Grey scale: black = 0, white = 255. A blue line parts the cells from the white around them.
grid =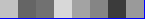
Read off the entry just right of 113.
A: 216
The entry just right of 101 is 113

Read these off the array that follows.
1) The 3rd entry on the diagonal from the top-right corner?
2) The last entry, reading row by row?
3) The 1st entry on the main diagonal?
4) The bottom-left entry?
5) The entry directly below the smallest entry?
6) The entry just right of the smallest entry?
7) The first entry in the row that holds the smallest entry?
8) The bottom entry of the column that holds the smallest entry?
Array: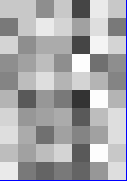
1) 69
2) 222
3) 200
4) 234
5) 89
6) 253
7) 180
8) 100

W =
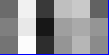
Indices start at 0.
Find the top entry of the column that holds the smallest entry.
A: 57
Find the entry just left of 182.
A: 149
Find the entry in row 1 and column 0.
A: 127
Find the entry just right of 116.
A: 252
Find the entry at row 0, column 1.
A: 241

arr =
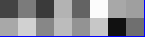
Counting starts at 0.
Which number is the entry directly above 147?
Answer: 99
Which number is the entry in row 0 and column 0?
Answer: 67
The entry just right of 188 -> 147
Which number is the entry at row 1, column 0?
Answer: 168
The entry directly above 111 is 159

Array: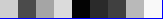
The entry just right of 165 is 219
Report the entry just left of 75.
207

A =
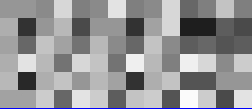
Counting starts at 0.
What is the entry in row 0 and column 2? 138
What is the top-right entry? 127
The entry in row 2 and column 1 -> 103
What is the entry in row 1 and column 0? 174
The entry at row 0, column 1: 150
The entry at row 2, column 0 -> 162
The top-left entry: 150
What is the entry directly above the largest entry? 84
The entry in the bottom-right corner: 227
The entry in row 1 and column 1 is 50
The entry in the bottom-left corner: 162
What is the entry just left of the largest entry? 84
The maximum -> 251

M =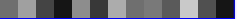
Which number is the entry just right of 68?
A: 21
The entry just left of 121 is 111

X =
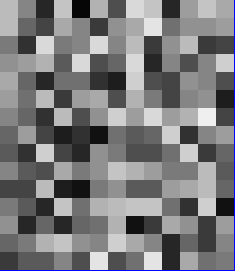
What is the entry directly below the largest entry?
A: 133
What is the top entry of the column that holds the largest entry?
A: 196
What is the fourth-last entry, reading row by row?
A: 38
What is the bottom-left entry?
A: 58
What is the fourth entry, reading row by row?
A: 196
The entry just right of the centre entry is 90
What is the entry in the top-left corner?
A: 187
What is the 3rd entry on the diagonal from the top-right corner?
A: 187
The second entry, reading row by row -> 133
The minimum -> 6
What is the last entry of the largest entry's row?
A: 68
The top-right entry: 169
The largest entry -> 239
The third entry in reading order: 38
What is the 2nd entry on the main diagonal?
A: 102
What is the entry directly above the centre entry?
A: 207
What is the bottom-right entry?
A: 122
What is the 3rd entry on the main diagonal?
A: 217
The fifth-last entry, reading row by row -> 228
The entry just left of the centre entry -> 17
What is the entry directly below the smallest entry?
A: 133
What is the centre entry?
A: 112
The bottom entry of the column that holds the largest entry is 112
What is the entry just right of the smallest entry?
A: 178
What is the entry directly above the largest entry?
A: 145
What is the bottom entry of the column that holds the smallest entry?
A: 78

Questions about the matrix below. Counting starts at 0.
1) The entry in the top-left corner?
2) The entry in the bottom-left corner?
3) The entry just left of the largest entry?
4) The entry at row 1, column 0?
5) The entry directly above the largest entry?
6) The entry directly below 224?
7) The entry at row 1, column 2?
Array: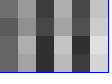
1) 112
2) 100
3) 48
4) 91
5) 204
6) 213
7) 71
